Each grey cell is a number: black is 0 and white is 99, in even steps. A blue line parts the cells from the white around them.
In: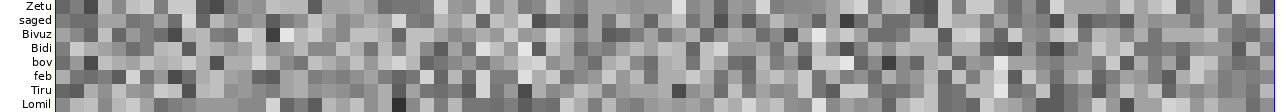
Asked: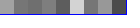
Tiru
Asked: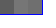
Lomil
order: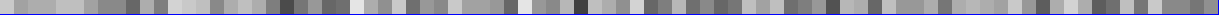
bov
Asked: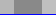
Bidi

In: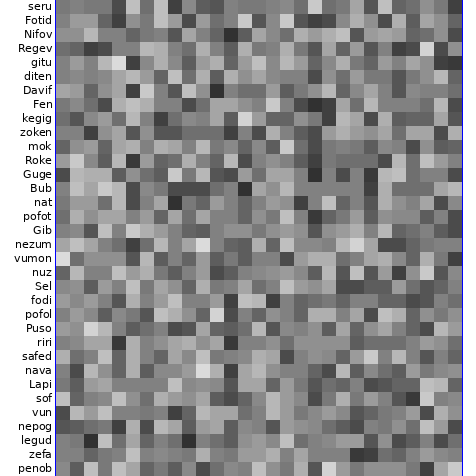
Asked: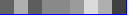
nava
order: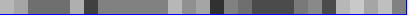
Bub

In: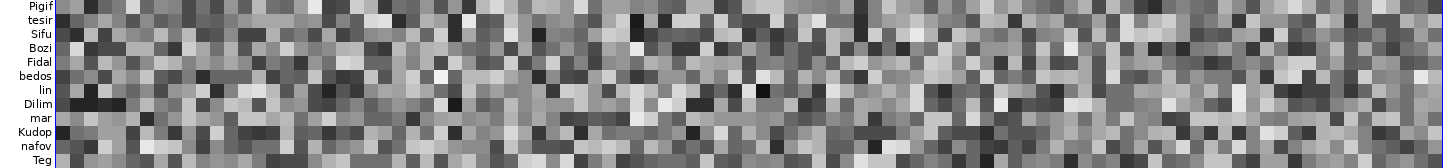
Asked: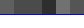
Kudop
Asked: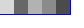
Kudop

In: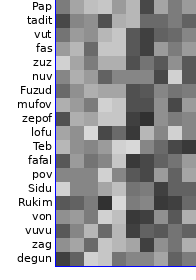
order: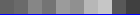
vut
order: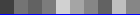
Sidu
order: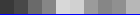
Teb
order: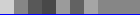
pov

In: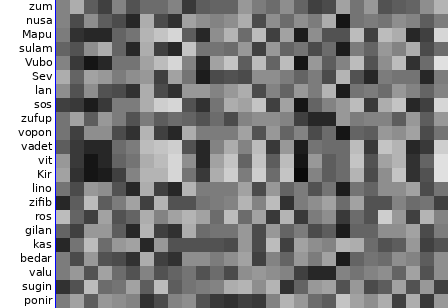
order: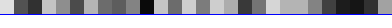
Kir
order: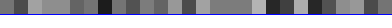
lino
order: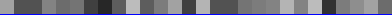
zifib

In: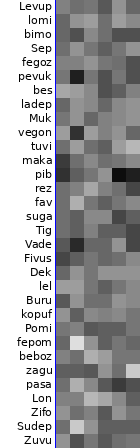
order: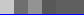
zagu
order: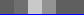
Sudep

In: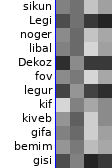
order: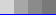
fov
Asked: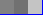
sikun
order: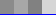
kif

